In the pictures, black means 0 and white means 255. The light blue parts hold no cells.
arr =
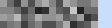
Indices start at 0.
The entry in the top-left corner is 158
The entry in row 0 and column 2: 64
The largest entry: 198
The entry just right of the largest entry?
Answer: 35
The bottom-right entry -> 171
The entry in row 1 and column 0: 131
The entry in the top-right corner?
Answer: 146
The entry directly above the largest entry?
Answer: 146
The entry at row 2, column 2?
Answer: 184
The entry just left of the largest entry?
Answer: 80
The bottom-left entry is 95
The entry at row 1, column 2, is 107

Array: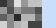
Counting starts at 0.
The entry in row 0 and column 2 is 223
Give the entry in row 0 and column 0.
55
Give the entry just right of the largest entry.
151
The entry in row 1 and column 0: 151
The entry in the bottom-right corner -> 67
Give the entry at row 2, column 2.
41
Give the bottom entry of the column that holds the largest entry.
180

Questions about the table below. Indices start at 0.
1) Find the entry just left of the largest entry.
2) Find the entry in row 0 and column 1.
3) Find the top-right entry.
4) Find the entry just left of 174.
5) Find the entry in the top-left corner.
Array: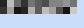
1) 21
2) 188
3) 116
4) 36
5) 36

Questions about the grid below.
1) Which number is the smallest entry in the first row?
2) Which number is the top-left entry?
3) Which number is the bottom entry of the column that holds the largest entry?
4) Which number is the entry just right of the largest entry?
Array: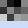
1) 1
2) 118
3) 205
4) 62

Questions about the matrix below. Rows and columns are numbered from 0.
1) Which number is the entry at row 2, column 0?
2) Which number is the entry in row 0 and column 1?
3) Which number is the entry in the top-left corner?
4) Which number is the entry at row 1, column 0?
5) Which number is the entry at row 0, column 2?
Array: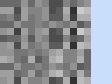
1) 118
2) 106
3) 106
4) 159
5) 106

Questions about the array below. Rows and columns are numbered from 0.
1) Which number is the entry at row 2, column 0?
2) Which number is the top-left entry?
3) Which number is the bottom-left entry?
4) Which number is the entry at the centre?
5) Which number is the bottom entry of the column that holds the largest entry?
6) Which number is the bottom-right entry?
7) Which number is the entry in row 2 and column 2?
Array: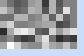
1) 112
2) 154
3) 167
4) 154
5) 253
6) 140
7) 179

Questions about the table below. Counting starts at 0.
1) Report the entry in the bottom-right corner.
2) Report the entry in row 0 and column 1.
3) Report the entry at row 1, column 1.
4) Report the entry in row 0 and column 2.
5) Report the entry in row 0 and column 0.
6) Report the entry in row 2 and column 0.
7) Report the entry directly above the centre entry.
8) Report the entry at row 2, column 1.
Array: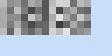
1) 154
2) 142
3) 114
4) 154
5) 186
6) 170
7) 87
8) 142
